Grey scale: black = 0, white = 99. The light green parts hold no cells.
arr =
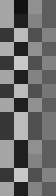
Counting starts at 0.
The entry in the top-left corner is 64
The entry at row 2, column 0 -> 21
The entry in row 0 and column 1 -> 7
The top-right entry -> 36
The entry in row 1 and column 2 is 51
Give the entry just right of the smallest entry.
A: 56
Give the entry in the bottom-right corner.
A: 36
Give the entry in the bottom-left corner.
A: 64
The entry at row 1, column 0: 64

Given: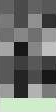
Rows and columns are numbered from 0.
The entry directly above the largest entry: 60
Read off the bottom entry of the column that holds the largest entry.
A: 47
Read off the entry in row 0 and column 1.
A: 29
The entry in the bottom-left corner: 60
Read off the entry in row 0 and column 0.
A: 38
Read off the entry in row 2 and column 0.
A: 43
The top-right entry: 34

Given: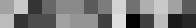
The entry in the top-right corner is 35
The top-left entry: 63
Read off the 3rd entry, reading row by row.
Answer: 20
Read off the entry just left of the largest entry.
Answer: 25
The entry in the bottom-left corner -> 73
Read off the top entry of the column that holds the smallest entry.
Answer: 44
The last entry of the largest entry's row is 15
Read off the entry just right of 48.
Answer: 82

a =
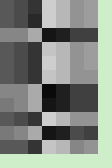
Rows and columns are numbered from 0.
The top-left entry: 34
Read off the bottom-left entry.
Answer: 34
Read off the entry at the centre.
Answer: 76
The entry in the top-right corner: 61
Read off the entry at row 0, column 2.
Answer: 20
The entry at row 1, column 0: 34
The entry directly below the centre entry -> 4
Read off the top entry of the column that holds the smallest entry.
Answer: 80
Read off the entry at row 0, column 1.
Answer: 29
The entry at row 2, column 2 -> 66
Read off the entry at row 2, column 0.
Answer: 52
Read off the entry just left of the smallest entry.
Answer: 66
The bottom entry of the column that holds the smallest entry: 76
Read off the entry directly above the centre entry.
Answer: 80
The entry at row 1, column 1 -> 29

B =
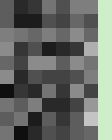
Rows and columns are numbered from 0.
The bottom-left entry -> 45
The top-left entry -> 36
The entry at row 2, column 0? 49
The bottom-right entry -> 40
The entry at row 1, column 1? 11
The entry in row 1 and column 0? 36
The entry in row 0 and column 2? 21
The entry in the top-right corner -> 49
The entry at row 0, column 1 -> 16
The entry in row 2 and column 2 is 40

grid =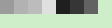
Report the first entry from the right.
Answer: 38
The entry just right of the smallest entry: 21
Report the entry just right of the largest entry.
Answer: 12

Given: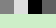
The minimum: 0
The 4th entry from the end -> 50
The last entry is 37

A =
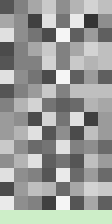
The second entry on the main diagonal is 55
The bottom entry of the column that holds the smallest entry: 65
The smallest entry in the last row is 25
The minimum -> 20
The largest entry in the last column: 78
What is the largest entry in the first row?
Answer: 82
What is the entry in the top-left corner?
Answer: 33
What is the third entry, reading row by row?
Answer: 65
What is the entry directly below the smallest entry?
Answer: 60
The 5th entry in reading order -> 55
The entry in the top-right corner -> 74
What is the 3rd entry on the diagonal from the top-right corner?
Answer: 37
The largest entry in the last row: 95
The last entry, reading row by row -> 37
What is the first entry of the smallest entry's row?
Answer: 65
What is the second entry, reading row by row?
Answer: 50
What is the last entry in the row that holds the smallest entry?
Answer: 55
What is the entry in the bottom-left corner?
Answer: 91
